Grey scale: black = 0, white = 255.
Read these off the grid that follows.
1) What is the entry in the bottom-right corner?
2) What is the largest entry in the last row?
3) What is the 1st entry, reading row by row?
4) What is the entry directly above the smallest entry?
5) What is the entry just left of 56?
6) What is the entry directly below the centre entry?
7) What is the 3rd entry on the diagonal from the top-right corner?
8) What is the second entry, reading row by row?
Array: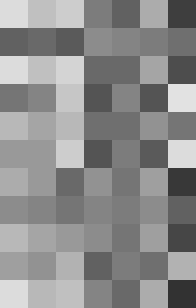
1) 50
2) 220
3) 220
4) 178
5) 159
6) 146
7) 105
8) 192

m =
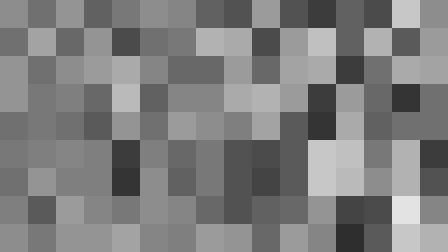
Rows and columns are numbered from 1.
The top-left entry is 141
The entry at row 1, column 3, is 148
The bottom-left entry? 141
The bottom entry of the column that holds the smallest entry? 46
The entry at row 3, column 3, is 141
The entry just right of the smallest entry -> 90
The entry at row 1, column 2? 112
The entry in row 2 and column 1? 112
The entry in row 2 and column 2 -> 163
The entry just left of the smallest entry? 133
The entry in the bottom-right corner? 178
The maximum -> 227
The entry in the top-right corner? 141
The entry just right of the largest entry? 133
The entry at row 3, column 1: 148
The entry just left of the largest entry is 75
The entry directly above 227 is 178
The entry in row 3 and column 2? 112
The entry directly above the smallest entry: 68
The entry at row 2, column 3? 104

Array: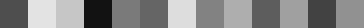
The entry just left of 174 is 130
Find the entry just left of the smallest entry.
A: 198

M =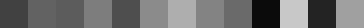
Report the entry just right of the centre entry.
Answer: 131
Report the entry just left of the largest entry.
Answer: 11

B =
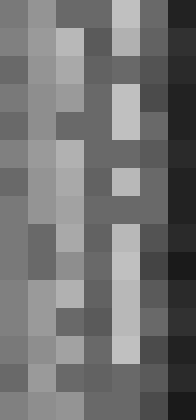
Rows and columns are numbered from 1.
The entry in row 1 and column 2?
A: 148
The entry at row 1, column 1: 121
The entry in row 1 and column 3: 105
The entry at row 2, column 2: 154
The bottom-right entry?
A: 26
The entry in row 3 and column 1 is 105
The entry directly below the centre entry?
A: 98
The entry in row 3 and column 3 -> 169
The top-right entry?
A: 34
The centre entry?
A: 105
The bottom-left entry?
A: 128
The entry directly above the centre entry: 98

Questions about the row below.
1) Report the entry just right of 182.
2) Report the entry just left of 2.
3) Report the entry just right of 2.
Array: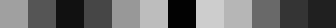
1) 105
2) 189
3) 205

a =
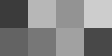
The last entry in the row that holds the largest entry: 205
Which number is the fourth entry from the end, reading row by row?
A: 99
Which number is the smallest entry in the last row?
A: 72

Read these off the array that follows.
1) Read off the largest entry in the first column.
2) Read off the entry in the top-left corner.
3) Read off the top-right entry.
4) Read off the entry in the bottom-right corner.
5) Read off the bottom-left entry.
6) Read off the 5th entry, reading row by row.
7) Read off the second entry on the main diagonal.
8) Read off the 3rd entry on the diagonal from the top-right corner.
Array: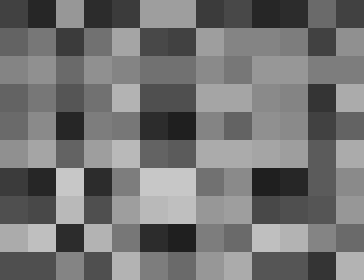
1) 171
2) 65
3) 65
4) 179
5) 79
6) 59
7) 119
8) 151
